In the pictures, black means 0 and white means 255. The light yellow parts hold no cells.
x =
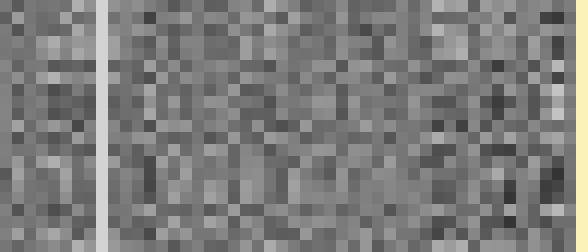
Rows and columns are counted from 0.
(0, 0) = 120
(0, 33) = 133
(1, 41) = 150
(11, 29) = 100
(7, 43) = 125
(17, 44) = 98
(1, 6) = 107
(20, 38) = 174
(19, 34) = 117
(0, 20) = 136
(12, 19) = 100
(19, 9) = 145
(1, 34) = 114
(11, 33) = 122
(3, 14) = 98
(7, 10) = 113
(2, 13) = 109
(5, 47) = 126
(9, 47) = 130
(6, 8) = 211
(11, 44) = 109
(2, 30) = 74
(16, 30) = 128
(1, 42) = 85
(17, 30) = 130
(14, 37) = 113
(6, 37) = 144
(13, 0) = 125
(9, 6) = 109
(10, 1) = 162
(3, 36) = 127
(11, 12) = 149
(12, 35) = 113
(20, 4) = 139
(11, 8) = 211
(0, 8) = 211
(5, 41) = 60
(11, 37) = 140
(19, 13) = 158
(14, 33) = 124

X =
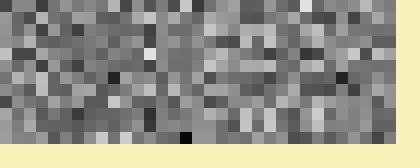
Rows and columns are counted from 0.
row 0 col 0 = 71
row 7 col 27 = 75
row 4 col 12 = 226
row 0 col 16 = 59
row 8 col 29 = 134
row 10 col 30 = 152
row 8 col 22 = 111
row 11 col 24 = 79
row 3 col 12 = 71
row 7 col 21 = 83
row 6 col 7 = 98
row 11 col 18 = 111
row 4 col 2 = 70
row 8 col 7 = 89
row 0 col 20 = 93
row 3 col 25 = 136
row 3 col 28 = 125
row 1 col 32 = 131
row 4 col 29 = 199
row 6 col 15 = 117
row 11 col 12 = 138
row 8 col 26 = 179
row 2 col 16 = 129
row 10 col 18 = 112
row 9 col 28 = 142
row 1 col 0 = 151
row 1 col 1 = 102
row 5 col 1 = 104
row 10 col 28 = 131
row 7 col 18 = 162
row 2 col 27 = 108
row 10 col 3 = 99
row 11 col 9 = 115
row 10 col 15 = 129
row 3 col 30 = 143
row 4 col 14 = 114
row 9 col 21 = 132
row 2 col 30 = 116
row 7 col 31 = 167

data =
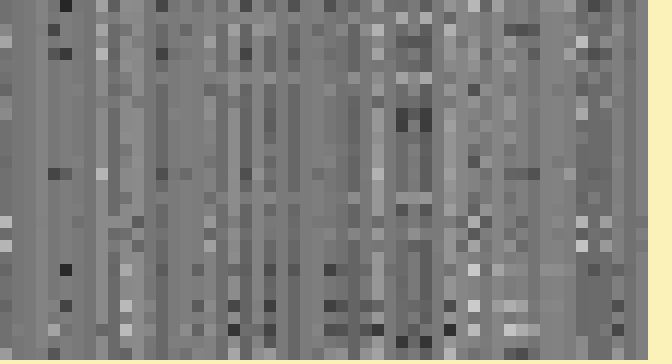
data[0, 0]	112
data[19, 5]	125
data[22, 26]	126
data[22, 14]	122
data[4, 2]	121
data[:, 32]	[108, 121, 121, 121, 114, 121, 121, 121, 121, 121, 121, 121, 121, 121, 121, 121, 121, 121, 121, 121, 121, 121, 111, 121, 121, 121, 121, 121, 121, 121]
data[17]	[112, 118, 121, 131, 119, 125, 124, 116, 138, 106, 137, 140, 118, 104, 122, 126, 124, 129, 109, 140, 100, 131, 103, 122, 103, 123, 126, 121, 113, 100, 120, 151, 121, 83, 121, 84, 122, 157, 134, 98, 146, 133, 123, 127, 116, 129, 127, 125, 106, 107, 107, 130, 113, 127]
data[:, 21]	[131, 131, 149, 131, 131, 131, 131, 131, 131, 131, 131, 131, 131, 131, 144, 131, 131, 131, 131, 131, 131, 131, 131, 131, 131, 127, 131, 108, 131, 142]
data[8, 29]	100
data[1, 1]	118
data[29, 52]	113
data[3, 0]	165
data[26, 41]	133
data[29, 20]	100
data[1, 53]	127
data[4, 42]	123
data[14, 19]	141
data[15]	[112, 118, 121, 131, 119, 125, 121, 116, 138, 106, 137, 139, 118, 104, 122, 126, 124, 129, 109, 140, 100, 131, 103, 122, 103, 123, 126, 118, 113, 100, 120, 151, 121, 107, 121, 93, 122, 148, 134, 130, 121, 133, 123, 127, 116, 129, 130, 125, 106, 107, 107, 127, 113, 127]
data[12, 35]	96
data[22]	[102, 118, 121, 131, 119, 41, 120, 116, 138, 102, 169, 139, 121, 91, 122, 126, 97, 129, 109, 103, 95, 131, 77, 122, 85, 123, 126, 65, 96, 100, 105, 150, 111, 107, 121, 93, 122, 114, 134, 201, 109, 164, 138, 135, 116, 141, 140, 133, 106, 84, 107, 99, 110, 127]
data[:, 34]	[121, 121, 127, 86, 121, 103, 136, 132, 109, 89, 121, 108, 125, 121, 123, 121, 143, 121, 121, 142, 97, 121, 121, 121, 121, 104, 121, 90, 103, 121]
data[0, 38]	134
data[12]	[112, 118, 121, 131, 119, 125, 121, 116, 138, 106, 118, 139, 118, 104, 122, 126, 124, 125, 109, 140, 100, 131, 121, 122, 103, 123, 126, 124, 117, 106, 120, 151, 121, 107, 125, 96, 122, 148, 134, 109, 121, 133, 115, 127, 116, 129, 130, 125, 106, 107, 107, 127, 113, 127]
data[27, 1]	124
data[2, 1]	118
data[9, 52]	113
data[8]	[131, 118, 121, 131, 119, 125, 121, 116, 125, 118, 137, 119, 118, 104, 122, 126, 124, 139, 109, 118, 104, 131, 103, 122, 103, 123, 126, 118, 113, 100, 120, 102, 121, 107, 109, 93, 122, 120, 134, 145, 121, 133, 146, 127, 122, 129, 130, 125, 144, 107, 140, 120, 113, 127]
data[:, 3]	[131, 131, 127, 131, 131, 131, 131, 131, 131, 131, 131, 131, 131, 131, 131, 131, 131, 131, 129, 131, 131, 131, 131, 131, 131, 131, 131, 131, 131, 124]
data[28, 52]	113
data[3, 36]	124
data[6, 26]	126
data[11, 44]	116
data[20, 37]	148
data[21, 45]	129
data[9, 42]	147
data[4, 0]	112
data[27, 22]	68
